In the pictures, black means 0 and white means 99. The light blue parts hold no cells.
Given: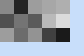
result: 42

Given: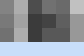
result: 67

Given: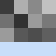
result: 34

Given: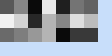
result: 49

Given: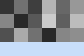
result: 66

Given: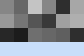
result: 11
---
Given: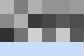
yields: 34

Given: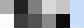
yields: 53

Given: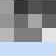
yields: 64

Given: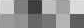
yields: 70

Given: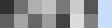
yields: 85

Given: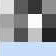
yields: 97

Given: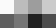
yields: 13
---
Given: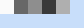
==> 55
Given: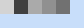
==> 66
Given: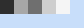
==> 43
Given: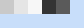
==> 96
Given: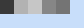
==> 77
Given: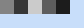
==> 79
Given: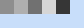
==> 44
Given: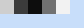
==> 5
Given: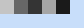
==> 20
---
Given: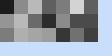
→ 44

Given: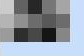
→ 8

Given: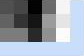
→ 56

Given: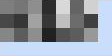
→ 36

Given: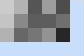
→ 57

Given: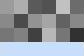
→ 46

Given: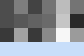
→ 96
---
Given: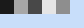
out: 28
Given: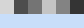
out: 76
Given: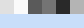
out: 45
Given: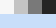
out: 76
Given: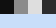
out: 54
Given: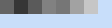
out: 46
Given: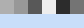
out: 92
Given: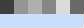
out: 52
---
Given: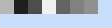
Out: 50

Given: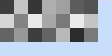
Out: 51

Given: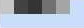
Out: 44

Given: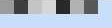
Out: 60

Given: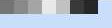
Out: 53

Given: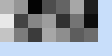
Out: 45

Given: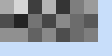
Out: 45

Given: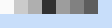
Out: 61

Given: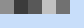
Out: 44

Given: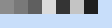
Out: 47
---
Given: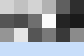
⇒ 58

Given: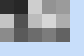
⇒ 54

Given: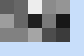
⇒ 50

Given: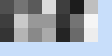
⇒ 20

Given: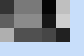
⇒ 68

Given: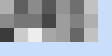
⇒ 23
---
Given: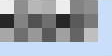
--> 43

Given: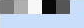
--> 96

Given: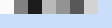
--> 72

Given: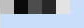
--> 30

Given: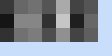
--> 19

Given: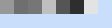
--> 74

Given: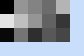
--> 58

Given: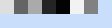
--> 14
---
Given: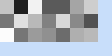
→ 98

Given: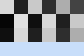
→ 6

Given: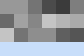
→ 76

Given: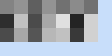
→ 29

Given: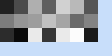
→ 17

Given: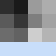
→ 42

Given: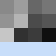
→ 77

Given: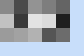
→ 60

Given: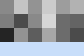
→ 14
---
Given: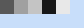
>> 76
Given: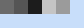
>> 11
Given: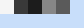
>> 11
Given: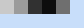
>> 19
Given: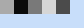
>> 47
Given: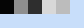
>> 18
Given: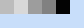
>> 61
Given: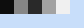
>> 16
